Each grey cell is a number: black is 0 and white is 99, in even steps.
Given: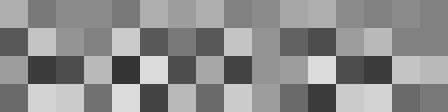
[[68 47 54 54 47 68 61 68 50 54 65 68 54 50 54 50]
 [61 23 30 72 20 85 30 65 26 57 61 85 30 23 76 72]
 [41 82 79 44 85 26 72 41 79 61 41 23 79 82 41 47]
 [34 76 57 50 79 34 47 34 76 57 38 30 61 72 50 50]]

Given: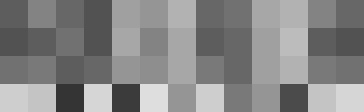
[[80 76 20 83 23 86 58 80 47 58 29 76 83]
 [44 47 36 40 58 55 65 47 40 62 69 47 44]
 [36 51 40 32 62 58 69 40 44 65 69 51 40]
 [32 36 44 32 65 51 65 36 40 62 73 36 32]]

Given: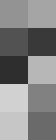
[[81 50]
 [77 41]
 [57 64]
 [32 22]
 [18 71]]

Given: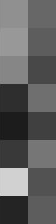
[[81 32]
 [59 36]
 [56 40]
 [52 28]
 [22 46]
 [18 43]
 [14 36]
 [11 25]]

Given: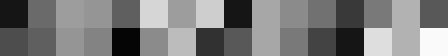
[[30 37 58 51  2 54 73 19 34 65 47 26  8 86 69 97]
 [ 8 41 61 58 37 83 61 80  8 65 54 44 22 47 69 34]]

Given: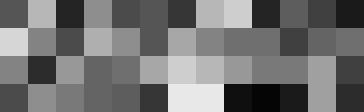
[[83 51 29 68 55 33 65 51 43 43 25 39 43]
 [51 17 59 39 43 65 80 71 59 47 47 62 25]
 [33 71 14 55 29 33 21 71 80 14 36 25 10]
 [29 55 47 39 36 21 90 90  6  2 10 62 17]]
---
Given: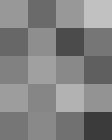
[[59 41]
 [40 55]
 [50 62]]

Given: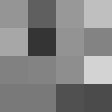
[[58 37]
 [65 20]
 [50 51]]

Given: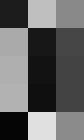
[[11 74]
 [66  9]
 [68  7]]

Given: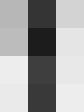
[[71 20]
 [73 11]
 [92 24]]

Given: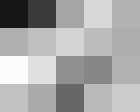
[[ 9 23]
 [68 74]
 [98 87]]

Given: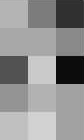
[[70 48]
 [65 65]
 [32 78]]
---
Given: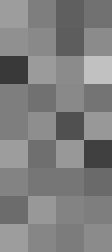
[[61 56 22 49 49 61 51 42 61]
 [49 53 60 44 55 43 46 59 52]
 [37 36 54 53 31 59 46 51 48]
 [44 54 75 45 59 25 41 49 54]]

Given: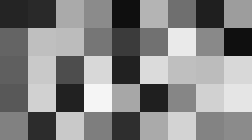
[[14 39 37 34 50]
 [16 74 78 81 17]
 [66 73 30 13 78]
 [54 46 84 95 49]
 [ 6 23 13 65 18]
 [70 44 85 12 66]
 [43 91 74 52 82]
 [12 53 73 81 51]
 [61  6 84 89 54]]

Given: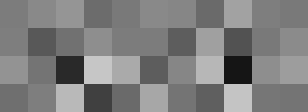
[[48 49 57 43]
 [53 34 45 49]
 [58 44 16 72]
 [42 55 77 25]
 [47 48 66 41]
 [53 48 36 65]
 [52 36 52 45]
 [41 62 71 37]
 [63 32  8 76]
 [49 47 55 46]
 [47 54 61 45]]

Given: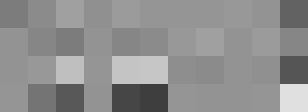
[[48 57 57 58]
 [54 52 59 45]
 [62 48 74 34]
 [56 57 58 57]
 [60 52 76 27]
 [58 54 77 24]
 [58 59 55 58]
 [58 62 54 57]
 [59 57 57 57]
 [57 60 56 58]
 [38 52 33 87]]

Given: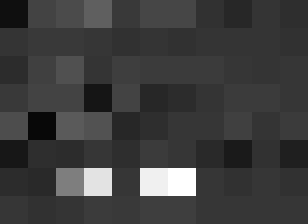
[[ 6 20 17 22 30  9 17 21]
 [26 22 25 26  3 18 16 19]
 [29 22 31 26 35 17 49 20]
 [37 21 20  8 32 21 88 23]
 [22 19 24 26 15 18 21 22]
 [27 20 23 15 18 23 93 24]
 [27 19 23 17 21 21 99 24]
 [19 20 23 20 21 16 21 21]
 [15 20 21 23 25 10 19 21]
 [20 20 20 23 20 19 21 21]
 [18 19 21 21 23 12 19 21]]

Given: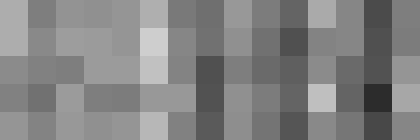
[[67 67 54 50 58]
 [49 53 50 44 51]
 [57 61 49 60 59]
 [56 60 60 49 56]
 [58 58 60 48 58]
 [68 80 75 59 71]
 [47 52 51 59 50]
 [43 44 31 32 35]
 [59 56 49 56 55]
 [48 44 41 48 45]
 [39 31 37 39 33]
 [66 51 54 74 53]
 [52 52 41 39 46]
 [29 31 32 17 28]
 [49 48 58 65 52]]

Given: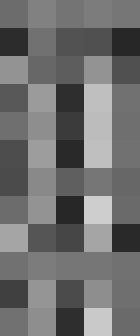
[[42 17 57 34 43 30 29 42 64 44 25 44]
 [50 44 40 60 55 61 53 57 33 48 58 55]
 [45 32 36 18 23 16 37 15 27 46 29 18]
 [48 31 57 74 73 74 46 80 64 46 55 78]
 [46 15 31 44 43 44 40 41 16 44 43 41]]
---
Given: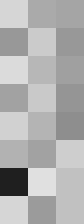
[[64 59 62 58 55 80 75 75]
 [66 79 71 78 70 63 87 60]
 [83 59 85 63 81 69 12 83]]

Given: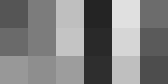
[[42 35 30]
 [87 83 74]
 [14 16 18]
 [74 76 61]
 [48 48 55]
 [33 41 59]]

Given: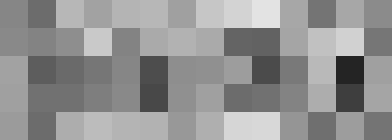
[[54 46 62 64 45]
 [65 81 14 24 61]
 [45 75 72 67 43]
 [65 64 47 51 58]
 [88 38 29 44 84]
 [82 39 61 42 83]
 [77 66 56 62 68]
 [62 69 55 56 59]
 [71 66 30 28 69]
 [70 51 52 53 70]
 [63 78 46 49 73]
 [71 55 41 44 67]
 [42 51 36 44 42]
 [52 53 63 62 60]]

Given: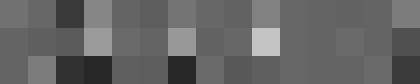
[[48 31 23]
 [39 39 41]
 [38 41 39]
 [39 39 39]
 [40 40 40]
 [50 76 37]
 [38 40 34]
 [40 38 41]
 [45 59 15]
 [36 39 36]
 [39 41 37]
 [52 60 15]
 [22 35 19]
 [40 37 48]
 [44 39 39]]

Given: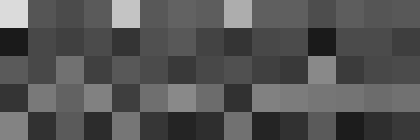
[[34 24 29 44 22]
 [33 29 28 42 18]
 [36 29 23 45 11]
 [30 10 53 46 35]
 [37 29 22 48 19]
 [37 28 25 50 14]
 [67 20 31 19 44]
 [36 26 28 42 18]
 [38 34 22 53 14]
 [34 31 29 43 21]
 [76 20 34 24 46]
 [35 29 25 50 17]
 [29 25 44 38 35]
 [33 28 28 47 19]
 [85 10 35 20 51]]

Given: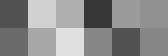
[[56 52]
 [60 32]
 [21 52]
 [68 87]
 [81 65]
 [32 41]]

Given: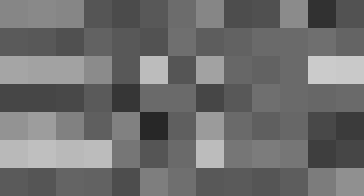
[[32 39 78 41 23 27 56]
 [19 43 79 40 28 24 48]
 [54 41 41 41 40 46 36]
 [31 41 38 43 37 48 33]
 [30 38 40 34 41 46 35]
 [52 36 63 27 60 73 34]
 [42 43 33 41 37 41 43]
 [34 32 73 41 15 33 49]
 [29 34 34 21 50 46 30]
 [33 38 54 35 37 73 38]
 [52 31 63 28 50 72 39]
 [53 34 63 27 61 74 33]
 [52 35 64 27 57 72 35]]
